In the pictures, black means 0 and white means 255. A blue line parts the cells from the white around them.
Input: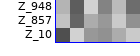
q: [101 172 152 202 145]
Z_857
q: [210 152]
Z_10
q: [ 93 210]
Z_948

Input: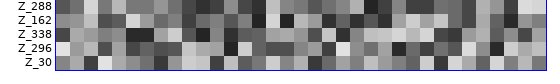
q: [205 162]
Z_162
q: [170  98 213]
Z_30
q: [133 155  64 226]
Z_296
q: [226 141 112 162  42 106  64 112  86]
Z_296
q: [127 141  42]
Z_338
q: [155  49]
Z_162
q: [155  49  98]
Z_162

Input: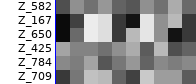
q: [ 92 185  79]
Z_425
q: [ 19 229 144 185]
Z_167

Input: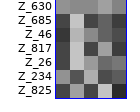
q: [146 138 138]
Z_630
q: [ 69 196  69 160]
Z_817

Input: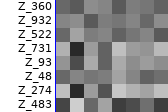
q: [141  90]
Z_932
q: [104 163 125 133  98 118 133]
Z_522
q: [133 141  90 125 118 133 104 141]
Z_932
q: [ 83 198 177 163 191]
Z_274
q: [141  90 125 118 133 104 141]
Z_932
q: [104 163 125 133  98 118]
Z_522

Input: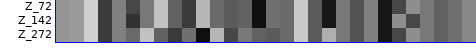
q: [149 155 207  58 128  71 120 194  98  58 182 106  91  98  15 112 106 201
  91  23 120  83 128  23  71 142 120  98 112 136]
Z_72
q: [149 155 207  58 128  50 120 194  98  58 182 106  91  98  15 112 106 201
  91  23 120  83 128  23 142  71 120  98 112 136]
Z_142
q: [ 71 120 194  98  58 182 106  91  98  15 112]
Z_72
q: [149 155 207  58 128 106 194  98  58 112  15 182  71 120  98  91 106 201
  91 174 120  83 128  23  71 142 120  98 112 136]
Z_272

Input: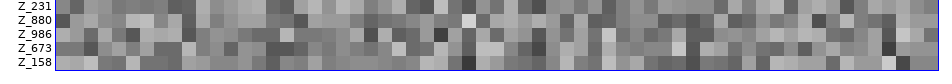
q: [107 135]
Z_986
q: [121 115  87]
Z_880
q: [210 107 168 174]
Z_880
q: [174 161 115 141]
Z_673
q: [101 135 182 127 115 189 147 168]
Z_158
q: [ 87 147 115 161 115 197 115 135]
Z_986

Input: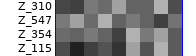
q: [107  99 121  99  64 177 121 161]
Z_354
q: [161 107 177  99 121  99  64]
Z_547
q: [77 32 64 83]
Z_115

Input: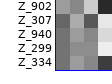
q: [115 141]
Z_299
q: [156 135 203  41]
Z_902
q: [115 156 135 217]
Z_940
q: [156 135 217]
Z_940
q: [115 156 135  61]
Z_334

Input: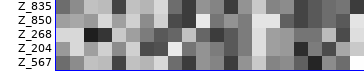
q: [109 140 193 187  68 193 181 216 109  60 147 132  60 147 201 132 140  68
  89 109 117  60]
Z_835
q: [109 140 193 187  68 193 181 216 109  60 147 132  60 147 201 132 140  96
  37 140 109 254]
Z_567
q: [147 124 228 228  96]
Z_850
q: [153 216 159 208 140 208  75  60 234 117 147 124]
Z_850
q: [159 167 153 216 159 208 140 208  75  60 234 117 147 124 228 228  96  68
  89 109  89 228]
Z_850

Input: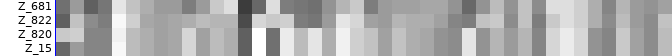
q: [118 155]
Z_822
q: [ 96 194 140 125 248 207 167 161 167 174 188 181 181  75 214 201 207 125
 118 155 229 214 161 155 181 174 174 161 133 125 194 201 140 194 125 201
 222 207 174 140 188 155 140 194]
Z_822
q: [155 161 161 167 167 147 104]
Z_681
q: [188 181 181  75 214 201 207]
Z_822
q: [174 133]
Z_681

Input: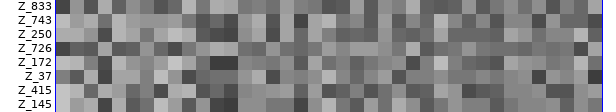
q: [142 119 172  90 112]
Z_726
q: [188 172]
Z_250

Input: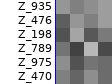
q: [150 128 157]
Z_476
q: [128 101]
Z_470

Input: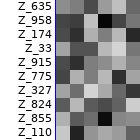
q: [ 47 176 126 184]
Z_174
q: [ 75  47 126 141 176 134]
Z_915
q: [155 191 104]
Z_635
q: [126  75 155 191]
Z_635

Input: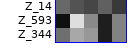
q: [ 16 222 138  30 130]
Z_593
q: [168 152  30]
Z_344
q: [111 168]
Z_344

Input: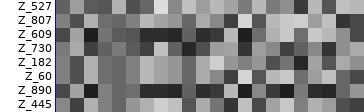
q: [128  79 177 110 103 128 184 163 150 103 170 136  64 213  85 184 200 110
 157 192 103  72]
Z_60
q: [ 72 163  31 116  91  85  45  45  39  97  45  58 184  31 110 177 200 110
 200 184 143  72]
Z_609
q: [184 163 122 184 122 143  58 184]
Z_527
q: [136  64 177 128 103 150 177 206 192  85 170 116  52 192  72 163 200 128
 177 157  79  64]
Z_445
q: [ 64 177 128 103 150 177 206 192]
Z_445
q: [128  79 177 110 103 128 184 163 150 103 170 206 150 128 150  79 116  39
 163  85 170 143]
Z_182

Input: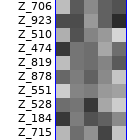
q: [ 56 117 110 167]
Z_474
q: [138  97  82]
Z_706
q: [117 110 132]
Z_819

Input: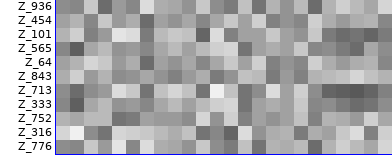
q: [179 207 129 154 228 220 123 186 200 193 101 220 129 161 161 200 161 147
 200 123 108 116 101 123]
Z_101
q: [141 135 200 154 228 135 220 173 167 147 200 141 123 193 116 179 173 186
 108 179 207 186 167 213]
Z_776

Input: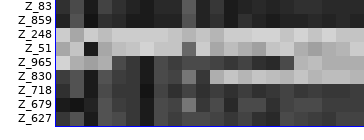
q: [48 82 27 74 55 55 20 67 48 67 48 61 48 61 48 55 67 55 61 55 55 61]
Z_718
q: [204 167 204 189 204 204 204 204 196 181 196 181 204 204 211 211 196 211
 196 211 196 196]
Z_248
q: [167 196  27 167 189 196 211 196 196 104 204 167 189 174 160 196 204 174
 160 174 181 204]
Z_51
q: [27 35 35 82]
Z_859
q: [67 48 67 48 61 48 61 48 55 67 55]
Z_718
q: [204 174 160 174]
Z_51

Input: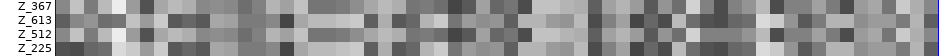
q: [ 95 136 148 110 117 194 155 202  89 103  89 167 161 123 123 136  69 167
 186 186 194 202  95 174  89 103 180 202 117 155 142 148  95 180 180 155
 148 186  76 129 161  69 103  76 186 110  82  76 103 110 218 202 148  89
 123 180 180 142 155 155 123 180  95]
Z_613
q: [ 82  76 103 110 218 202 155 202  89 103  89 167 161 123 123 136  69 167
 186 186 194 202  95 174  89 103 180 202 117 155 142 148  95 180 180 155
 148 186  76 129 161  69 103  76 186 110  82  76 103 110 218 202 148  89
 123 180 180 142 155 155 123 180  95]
Z_225

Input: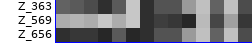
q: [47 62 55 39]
Z_569
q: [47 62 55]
Z_569
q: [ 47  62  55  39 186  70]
Z_569

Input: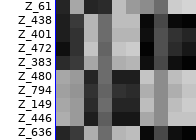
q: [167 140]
Z_446
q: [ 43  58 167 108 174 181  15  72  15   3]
Z_383
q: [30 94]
Z_446
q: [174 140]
Z_794
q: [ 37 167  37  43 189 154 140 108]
Z_61
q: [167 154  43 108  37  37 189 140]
Z_149

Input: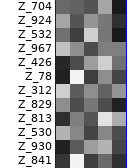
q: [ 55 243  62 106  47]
Z_841
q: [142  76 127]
Z_967
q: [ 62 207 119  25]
Z_532
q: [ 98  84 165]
Z_704
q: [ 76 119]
Z_829
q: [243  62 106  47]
Z_841

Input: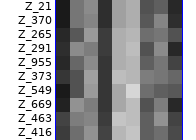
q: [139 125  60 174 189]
Z_291
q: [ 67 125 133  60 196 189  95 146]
Z_463
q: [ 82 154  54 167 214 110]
Z_549
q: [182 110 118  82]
Z_265
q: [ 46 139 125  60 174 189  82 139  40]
Z_291

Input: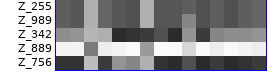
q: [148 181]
Z_342
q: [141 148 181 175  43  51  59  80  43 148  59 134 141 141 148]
Z_342
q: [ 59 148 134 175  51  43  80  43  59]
Z_756
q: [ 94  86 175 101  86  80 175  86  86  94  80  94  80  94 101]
Z_255

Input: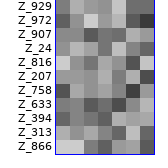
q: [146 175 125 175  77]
Z_207
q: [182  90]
Z_972
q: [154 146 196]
Z_929
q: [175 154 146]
Z_929
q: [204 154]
Z_972
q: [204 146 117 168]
Z_816
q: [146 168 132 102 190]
Z_313

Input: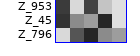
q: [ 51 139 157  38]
Z_45
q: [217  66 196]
Z_953
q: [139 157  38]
Z_45
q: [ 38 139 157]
Z_796
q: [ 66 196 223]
Z_953

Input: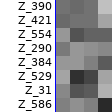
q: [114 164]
Z_421
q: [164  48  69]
Z_529
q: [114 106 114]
Z_390

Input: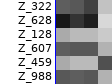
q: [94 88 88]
Z_607
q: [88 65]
Z_322
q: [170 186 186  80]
Z_459
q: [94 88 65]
Z_322
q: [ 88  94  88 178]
Z_988

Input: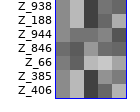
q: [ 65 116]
Z_938
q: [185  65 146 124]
Z_385
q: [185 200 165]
Z_66

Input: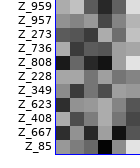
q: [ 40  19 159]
Z_808
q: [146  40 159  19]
Z_667
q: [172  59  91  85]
Z_736

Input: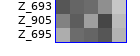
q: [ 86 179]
Z_695
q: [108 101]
Z_695

